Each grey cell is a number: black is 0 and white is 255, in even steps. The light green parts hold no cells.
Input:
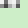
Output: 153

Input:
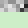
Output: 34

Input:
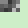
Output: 192

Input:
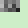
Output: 143

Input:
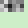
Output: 71

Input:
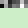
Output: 102

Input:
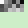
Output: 151
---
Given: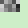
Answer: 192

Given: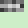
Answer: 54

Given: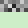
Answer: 172

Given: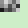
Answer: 24

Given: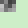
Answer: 178

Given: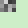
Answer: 127

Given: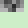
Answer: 179

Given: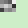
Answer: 63

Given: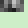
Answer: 99
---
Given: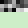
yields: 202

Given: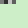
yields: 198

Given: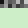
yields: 91

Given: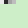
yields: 165

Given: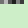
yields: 128

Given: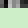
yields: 61
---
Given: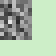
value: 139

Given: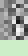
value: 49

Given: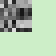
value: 192

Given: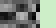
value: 196

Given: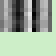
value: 100

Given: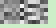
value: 218
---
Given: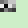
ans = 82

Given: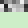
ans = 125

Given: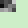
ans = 141

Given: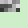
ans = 161

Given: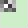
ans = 132

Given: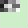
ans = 192

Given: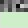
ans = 66

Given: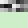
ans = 125

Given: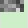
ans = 132

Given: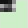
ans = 58
